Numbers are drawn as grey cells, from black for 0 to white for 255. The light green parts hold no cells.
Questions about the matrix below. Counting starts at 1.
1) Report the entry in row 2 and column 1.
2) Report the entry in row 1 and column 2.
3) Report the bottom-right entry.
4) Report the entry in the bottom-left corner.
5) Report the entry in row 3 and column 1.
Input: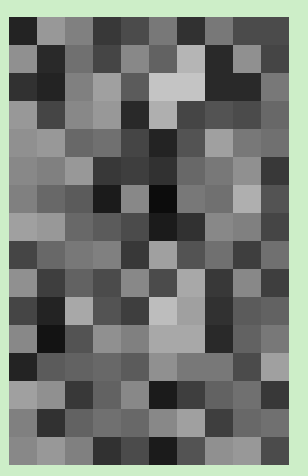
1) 144
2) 152
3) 75
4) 136
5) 49

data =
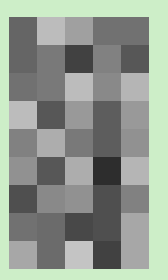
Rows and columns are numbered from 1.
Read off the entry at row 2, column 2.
121
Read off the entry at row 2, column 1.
101
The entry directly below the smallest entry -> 79
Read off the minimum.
45
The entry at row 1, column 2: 188
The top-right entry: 113
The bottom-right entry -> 167
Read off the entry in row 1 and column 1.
101
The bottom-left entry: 167
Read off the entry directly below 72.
196
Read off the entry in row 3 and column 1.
113
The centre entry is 121
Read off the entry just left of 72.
107

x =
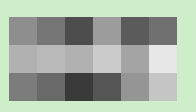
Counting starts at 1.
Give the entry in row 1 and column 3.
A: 77
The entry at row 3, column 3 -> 58
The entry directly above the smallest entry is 177
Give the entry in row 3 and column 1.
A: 124
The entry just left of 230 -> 164

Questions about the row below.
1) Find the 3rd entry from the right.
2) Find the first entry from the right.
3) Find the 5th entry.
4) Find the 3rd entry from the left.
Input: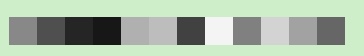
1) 211
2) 102
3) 176
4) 37

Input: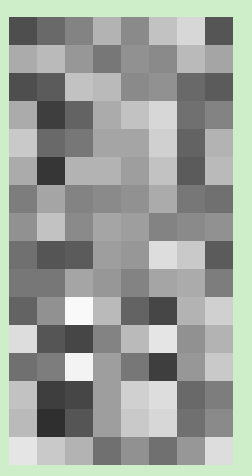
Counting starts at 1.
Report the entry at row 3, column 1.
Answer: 78
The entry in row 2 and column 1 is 171
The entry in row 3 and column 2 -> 91
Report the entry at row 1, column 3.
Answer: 131
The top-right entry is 85
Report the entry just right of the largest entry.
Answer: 186
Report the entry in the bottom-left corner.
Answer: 229
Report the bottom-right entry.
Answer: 221
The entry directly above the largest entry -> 165
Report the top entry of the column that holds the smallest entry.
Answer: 105
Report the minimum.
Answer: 47
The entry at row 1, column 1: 78
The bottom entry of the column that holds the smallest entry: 201
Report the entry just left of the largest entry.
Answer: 145

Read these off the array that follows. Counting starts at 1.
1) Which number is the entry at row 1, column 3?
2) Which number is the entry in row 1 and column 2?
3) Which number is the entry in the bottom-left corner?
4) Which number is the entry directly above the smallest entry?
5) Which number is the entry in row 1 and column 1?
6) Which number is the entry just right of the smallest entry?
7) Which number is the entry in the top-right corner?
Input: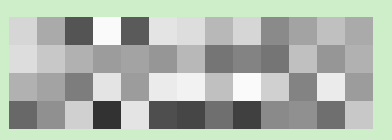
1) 84
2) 170
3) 104
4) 228
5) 214
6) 228
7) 170
